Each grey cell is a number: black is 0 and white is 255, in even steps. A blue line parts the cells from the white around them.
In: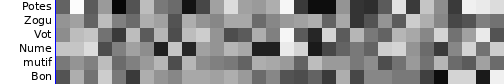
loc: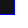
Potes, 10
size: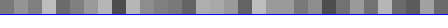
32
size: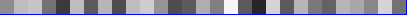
29
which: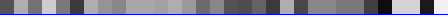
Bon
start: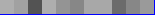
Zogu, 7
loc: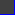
Bon, 27

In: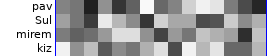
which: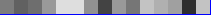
mirem
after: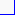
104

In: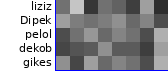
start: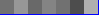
pelol, 2
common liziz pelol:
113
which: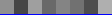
gikes
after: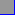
105
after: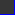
113
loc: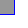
pelol, 3
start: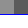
dekob, 4

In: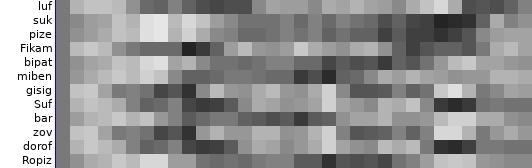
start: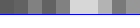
zov, 23
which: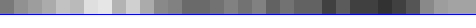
pize
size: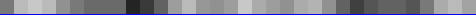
34

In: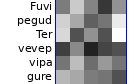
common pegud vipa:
117
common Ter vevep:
81
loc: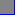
Fuvi, 3
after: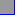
117
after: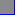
34
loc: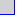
pegud, 1
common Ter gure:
81

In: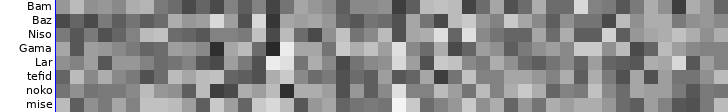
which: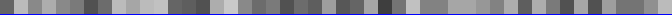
tefid
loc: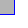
Bam, 7
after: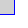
94
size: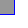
1
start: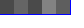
Bam, 10

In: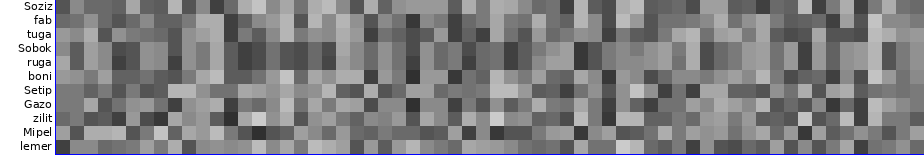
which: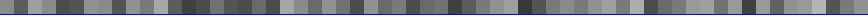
Sobok
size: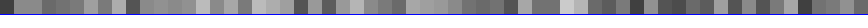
62
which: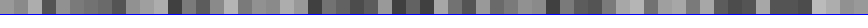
tuga
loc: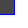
ruga, 20
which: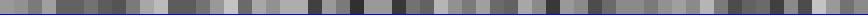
boni
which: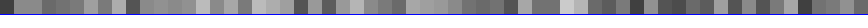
lemer
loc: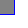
zilit, 24

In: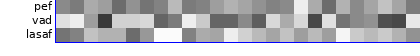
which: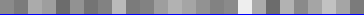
pef
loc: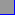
lasaf, 7
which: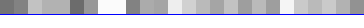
lasaf
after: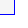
202
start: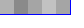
pef, 21
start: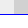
lasaf, 13
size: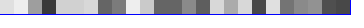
25

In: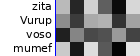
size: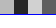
4
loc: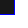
mumef, 2
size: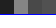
4

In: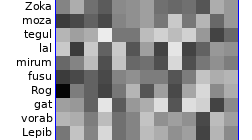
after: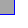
216
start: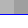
tegul, 1

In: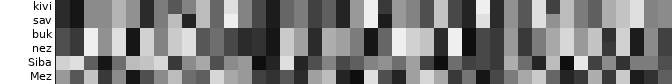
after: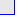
65
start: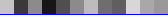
Mez, 3
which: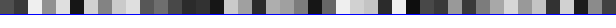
buk
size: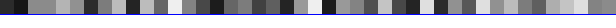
44
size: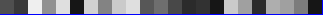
23

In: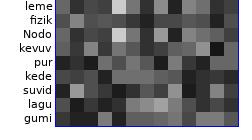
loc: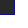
kede, 13
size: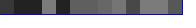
13

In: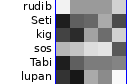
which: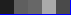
Seti
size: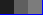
3
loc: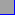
kig, 3
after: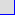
228
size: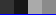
4

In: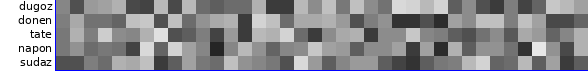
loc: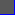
tate, 33
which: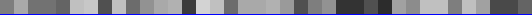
donen
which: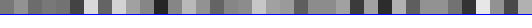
napon
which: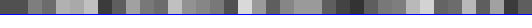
sudaz
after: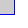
140
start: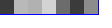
tate, 14

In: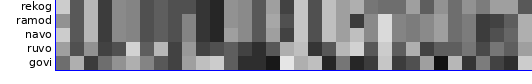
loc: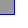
ruvo, 10
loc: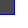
ruvo, 31
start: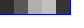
ruvo, 15
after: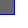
175
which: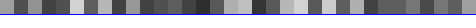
ruvo
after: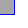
80

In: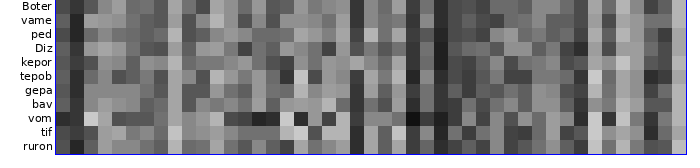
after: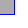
95
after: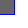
46
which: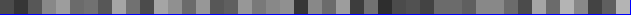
Boter
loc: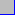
ruron, 45
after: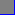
165
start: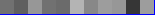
gepa, 13

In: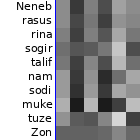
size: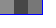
3
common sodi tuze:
146
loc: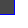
rasus, 2

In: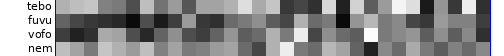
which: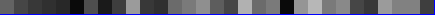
fuvu
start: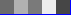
vofo, 15
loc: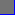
tebo, 8
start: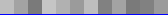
nem, 1
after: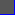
163

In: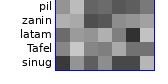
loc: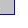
latam, 7
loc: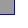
latam, 2

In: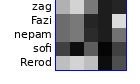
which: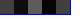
sofi
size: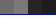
4
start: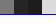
Fazi, 2
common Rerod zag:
211
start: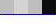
Rerod, 1

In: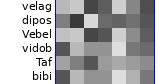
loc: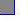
velag, 6
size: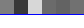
6
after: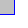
200
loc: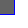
dipos, 5
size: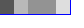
5
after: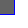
113
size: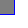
1

